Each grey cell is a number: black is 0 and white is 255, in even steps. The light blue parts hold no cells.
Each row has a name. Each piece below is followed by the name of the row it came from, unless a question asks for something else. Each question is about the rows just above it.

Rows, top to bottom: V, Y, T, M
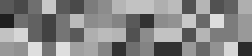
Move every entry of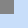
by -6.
[126]
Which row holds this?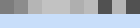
V
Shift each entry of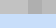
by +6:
[200 200 181 193]
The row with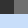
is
M
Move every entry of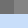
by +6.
[117 138]
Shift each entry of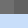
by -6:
[105  91]
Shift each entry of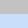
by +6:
[200 200]

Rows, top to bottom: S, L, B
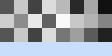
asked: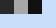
S
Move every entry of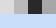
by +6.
[226 191  47 173]

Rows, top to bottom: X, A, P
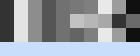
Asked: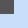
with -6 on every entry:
[79]
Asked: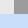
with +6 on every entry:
[239 162]
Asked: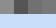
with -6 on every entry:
[135  79 107 114]
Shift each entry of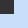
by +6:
[57]
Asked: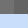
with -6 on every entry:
[107  94]
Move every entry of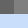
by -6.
[ 94 121]

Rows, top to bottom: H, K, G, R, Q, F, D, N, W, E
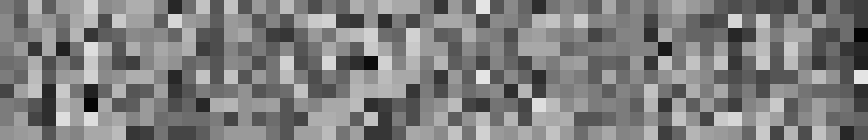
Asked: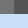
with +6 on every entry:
[122  91]
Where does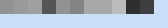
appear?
N

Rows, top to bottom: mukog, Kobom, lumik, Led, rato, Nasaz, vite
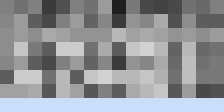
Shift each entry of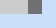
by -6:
[197 197 107]
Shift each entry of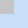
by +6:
[203]
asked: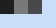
mukog
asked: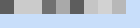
Led
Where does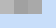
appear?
lumik
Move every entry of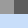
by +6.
[161  99]
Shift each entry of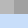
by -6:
[178 155]

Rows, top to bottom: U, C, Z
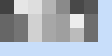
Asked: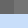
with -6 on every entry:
[ 96 110]
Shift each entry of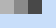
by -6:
[174 132  66]
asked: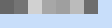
Z

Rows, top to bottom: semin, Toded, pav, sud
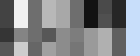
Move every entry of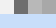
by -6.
[235 104 178 162]
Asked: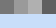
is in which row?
sud
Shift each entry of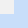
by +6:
[247]
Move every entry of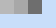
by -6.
[178 162 104]
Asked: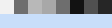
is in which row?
Toded
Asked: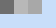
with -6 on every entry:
[104 178 162]
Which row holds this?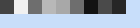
semin

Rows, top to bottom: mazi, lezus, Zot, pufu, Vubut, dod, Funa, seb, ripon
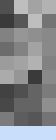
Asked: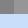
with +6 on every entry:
[136 156]
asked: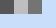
lezus

